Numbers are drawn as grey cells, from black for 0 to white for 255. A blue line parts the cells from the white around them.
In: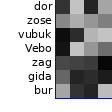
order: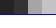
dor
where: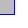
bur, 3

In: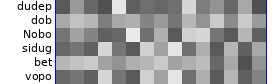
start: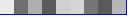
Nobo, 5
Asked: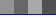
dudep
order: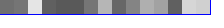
vopo
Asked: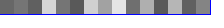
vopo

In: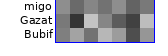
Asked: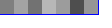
Bubif
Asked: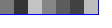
Gazat

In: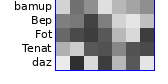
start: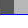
Fot, 3
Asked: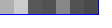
Tenat
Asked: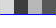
daz

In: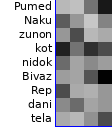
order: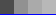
tela
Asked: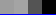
Bivaz
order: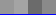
dani
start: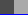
Rep, 0
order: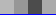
zunon

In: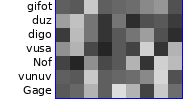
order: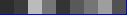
digo
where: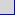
vunuv, 7
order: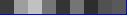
duz
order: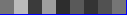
digo
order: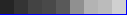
Nof
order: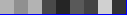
vusa

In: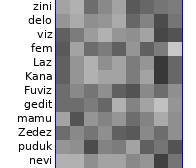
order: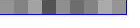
mamu
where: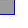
viz, 2
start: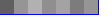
Laz, 0

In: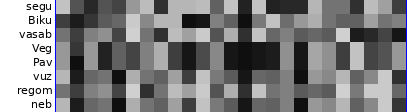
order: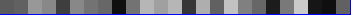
neb
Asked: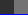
regom
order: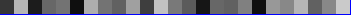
neb
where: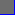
Biku, 16

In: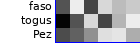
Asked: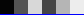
togus
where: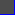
Pez, 0
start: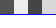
faso, 0
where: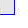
Pez, 4

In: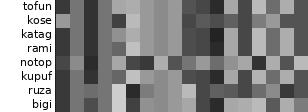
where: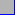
kupuf, 14
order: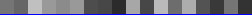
rami
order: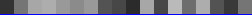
tofun

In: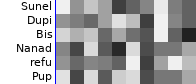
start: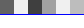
refu, 4
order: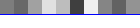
Dupi
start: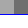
Bis, 4
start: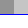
Sunel, 1
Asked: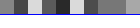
Nanad
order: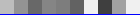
refu
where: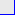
Sunel, 7

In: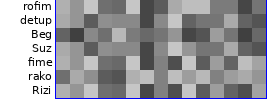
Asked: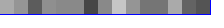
Suz
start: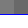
Beg, 5

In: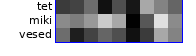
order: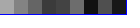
tet
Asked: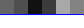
vesed
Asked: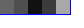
vesed
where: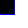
miki, 5
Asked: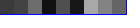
tet

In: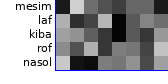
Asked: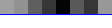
kiba

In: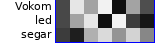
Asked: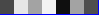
Vokom
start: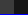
led, 5
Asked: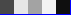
Vokom
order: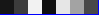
led
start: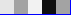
Vokom, 1
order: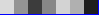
segar

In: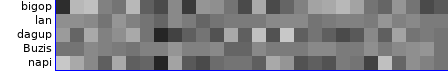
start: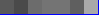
napi, 9
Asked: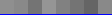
lan
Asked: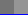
lan
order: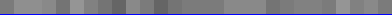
lan
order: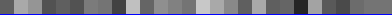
napi
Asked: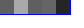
napi
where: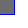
napi, 11

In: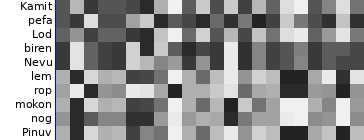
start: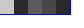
pefa, 6
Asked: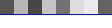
Lod
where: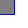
biren, 17

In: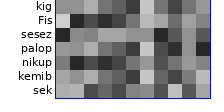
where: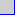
Fis, 0
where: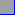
Fis, 9
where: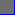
Fis, 8
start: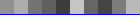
kemib, 1
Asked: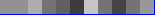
kig
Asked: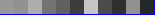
palop

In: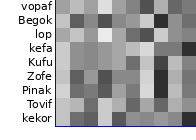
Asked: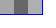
Tovif
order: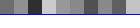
Begok
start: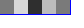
Pinak, 5

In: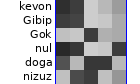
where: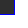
kevon, 0
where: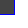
Gibip, 1
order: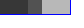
doga
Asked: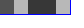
doga
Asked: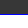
doga

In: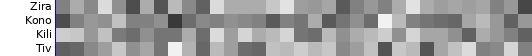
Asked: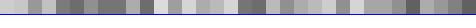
Kili
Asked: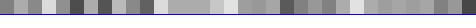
Zira
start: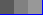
Zira, 20
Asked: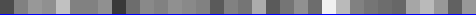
Kono
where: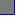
Kili, 4
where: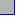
Tiv, 9

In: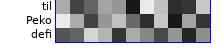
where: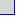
defi, 2
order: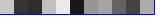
til
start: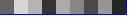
defi, 1
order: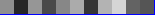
defi
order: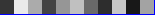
Peko
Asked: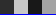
Peko
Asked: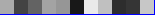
til

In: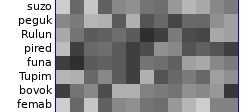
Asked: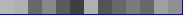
Tupim
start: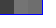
funa, 5
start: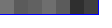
Rulun, 1
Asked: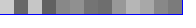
suzo
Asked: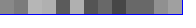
peguk
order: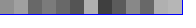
Tupim

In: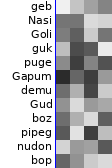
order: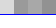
Gud
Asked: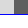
boz
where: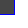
demu, 2
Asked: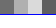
boz
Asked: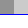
bop

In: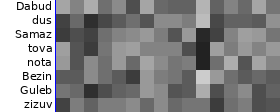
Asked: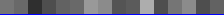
Guleb
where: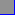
dus, 15

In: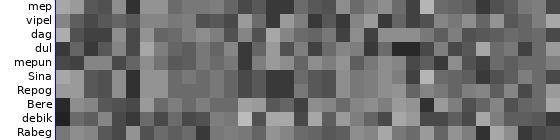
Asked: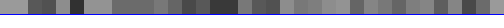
Repog
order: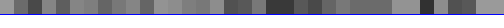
Repog
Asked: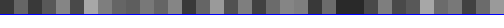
dul
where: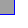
Bere, 13
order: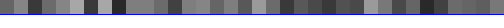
dul
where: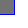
mepun, 7

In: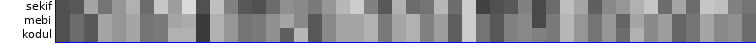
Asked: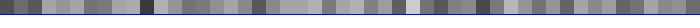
mebi
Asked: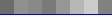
sekif
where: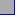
mebi, 9

